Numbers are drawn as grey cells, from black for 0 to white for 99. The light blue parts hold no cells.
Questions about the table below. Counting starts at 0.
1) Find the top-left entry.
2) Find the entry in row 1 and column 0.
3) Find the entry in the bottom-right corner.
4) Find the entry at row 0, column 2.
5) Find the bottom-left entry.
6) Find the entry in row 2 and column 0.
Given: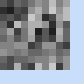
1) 34
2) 18
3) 57
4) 40
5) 34
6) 29

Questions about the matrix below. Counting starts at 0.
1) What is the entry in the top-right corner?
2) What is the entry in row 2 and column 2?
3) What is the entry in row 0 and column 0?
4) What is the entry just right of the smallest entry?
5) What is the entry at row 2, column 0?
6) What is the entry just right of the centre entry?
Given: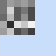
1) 51
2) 35
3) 46
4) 88
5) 41
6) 56

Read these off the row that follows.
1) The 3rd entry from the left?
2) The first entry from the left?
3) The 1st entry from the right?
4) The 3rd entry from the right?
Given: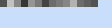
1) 52
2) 32
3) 32
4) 42

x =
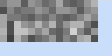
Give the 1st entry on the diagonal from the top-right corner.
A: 69
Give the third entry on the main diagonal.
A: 47
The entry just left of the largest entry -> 47
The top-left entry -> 47
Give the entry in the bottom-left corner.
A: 64
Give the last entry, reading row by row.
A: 31
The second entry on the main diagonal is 52
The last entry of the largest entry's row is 58
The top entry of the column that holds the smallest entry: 58
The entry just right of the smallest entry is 69
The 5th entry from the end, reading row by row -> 52
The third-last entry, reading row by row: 64
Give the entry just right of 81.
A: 52
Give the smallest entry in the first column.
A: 31
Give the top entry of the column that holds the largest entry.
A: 36
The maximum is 81
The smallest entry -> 25
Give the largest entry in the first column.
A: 69

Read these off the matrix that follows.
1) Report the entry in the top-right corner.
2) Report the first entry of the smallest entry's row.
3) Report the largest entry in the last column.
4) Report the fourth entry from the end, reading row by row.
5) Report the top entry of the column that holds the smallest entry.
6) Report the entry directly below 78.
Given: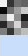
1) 38
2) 4
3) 78
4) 49
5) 93
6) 10

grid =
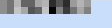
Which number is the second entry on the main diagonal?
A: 45
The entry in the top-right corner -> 60
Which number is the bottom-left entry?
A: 55
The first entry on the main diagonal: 55
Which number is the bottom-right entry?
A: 50
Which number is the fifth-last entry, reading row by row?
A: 50

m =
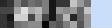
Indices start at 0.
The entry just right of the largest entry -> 65
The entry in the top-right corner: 44
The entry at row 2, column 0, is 21
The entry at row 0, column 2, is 49
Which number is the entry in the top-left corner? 15
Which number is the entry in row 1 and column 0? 27
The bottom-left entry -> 21
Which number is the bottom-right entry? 59
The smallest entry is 3
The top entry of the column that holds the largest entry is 33
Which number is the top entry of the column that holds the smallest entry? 49
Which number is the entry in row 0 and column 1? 21
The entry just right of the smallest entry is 39
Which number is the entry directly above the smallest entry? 27

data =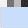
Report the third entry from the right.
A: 45
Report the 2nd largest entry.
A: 73
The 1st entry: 94

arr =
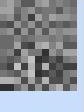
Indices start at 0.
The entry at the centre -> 63
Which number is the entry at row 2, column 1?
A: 57
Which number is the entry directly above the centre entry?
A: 51
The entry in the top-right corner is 41
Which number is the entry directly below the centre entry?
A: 46
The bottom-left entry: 19
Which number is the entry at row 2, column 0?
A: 51
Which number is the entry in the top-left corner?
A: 57
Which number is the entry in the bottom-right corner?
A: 57
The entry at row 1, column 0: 63
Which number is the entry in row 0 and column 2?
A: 51
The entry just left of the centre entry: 25
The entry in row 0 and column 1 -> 63
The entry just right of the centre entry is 69
